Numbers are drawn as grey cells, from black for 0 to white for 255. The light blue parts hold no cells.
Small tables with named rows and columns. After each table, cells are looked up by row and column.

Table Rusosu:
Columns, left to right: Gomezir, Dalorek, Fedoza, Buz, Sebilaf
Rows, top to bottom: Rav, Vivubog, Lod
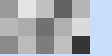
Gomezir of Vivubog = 183
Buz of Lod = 191
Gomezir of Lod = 138
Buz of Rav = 98
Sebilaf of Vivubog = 218
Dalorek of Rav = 227
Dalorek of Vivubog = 172
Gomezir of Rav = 153
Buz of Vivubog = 176
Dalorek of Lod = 187
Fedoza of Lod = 125
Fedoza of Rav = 192
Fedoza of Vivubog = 113
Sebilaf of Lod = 53
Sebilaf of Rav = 182
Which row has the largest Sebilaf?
Vivubog

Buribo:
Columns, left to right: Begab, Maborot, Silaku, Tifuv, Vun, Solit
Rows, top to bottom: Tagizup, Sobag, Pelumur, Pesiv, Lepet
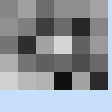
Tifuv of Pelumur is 214
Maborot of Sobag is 127
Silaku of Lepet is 178
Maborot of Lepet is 185
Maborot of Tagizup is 160
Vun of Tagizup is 142
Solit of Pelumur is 153
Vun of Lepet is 162
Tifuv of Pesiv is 105
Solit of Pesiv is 105
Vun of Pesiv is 78
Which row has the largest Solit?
Tagizup

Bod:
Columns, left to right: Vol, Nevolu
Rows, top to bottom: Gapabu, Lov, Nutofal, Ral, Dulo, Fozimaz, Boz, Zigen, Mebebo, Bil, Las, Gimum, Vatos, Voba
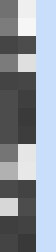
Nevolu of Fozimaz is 63
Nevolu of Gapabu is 239
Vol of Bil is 177
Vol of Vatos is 63
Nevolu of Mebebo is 230
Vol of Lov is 124
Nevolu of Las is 67
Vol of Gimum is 215
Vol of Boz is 76
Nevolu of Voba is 57

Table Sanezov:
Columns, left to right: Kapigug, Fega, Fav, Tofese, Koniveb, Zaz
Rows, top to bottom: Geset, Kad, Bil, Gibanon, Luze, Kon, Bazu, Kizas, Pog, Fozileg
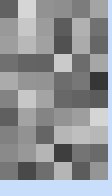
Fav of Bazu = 132
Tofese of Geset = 142
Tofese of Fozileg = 181
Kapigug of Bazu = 95
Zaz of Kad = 113
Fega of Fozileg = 73
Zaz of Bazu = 213
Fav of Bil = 161
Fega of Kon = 199
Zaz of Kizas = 183
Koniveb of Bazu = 158
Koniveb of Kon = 99
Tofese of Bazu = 147
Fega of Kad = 199
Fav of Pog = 181
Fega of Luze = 149
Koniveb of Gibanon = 108
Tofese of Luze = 109
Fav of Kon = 164
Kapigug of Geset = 98
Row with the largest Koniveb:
Kizas

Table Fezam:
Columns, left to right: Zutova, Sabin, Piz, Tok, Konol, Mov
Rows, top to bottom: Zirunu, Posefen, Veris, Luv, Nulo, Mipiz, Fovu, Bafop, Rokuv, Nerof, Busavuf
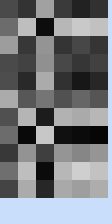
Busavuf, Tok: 169
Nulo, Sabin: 41
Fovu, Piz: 28
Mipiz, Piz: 117
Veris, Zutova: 157
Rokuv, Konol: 134
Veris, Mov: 53
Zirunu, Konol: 34
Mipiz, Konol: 102
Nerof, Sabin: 190
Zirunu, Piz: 161
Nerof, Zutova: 111
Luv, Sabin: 66
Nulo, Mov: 39
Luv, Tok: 72
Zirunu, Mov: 49

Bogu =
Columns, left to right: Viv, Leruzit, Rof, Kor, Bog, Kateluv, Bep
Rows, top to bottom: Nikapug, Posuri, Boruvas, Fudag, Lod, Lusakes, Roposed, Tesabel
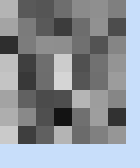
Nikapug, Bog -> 139
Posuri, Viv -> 164
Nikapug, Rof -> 85
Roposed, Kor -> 19
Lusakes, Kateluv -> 157
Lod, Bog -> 85
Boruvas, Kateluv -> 83
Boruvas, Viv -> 46
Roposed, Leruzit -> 137
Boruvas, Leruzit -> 124
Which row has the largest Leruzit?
Roposed

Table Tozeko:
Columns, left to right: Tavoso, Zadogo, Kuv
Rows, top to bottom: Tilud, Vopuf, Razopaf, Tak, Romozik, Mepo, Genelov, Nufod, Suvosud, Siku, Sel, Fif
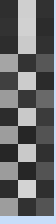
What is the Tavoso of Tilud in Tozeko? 47
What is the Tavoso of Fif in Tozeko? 157
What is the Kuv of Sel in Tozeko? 47
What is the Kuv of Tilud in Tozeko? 49
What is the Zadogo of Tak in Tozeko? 51
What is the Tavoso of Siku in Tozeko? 156
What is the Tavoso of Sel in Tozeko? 44
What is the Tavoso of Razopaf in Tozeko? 45
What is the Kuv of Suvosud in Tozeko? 48
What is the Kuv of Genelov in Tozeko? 59
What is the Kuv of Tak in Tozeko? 87

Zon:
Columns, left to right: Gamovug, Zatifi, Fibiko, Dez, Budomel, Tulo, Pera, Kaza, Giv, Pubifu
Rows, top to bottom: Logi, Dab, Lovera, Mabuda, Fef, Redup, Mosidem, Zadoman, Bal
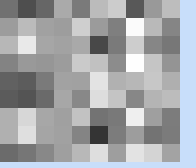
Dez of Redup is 167
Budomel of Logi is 122
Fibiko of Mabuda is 150
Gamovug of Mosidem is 176
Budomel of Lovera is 169
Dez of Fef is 162
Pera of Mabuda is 140
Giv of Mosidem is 159
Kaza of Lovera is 205
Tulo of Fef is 227
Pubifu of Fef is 175
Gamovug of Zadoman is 176
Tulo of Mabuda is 193
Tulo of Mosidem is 115
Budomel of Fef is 161
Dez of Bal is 159
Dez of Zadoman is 161
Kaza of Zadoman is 157
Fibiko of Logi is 102

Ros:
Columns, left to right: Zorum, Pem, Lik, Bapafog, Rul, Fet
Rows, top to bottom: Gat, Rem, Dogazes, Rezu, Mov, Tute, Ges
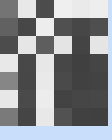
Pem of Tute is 74
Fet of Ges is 64
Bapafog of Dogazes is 228
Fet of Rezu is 69
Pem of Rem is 71
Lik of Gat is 76
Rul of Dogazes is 68
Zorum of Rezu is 232
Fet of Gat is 238
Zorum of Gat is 116
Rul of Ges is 65
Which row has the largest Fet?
Gat

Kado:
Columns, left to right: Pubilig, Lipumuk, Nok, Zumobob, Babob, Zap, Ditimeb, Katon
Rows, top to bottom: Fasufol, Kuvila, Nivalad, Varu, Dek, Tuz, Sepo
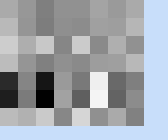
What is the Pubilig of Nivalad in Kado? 205
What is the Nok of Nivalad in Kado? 200
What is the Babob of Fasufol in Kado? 145
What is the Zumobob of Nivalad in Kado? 134
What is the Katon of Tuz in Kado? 140
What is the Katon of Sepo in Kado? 129
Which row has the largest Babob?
Sepo

